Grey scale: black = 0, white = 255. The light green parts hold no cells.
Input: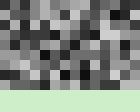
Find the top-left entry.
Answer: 48
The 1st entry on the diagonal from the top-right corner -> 58
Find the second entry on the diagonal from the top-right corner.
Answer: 38
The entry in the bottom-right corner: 186
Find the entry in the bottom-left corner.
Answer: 167
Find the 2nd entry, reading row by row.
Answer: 110
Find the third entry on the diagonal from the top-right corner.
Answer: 110
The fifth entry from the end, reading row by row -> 101
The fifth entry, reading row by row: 177
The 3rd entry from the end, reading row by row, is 58
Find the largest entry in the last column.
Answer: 197

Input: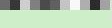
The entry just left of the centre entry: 75
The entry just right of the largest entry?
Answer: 174
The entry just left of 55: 107

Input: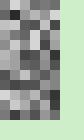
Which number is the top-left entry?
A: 132
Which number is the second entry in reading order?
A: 213
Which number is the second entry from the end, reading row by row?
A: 150
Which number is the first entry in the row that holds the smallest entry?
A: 101
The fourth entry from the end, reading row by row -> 121
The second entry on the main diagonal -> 42
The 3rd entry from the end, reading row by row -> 82
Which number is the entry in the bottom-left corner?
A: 121
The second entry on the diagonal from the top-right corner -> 150
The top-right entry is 110
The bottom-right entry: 110
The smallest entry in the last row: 62
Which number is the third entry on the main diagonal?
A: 92

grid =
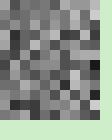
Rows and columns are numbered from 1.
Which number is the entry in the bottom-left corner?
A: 120
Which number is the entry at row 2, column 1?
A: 130
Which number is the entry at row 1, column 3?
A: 120
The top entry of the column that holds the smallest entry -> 184
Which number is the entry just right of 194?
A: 100
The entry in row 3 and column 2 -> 140
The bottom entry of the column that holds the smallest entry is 69
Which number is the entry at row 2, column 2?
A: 100
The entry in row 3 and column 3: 110
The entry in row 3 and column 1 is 110
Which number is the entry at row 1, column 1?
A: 163
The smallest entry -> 25
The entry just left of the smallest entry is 110
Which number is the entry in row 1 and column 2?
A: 80
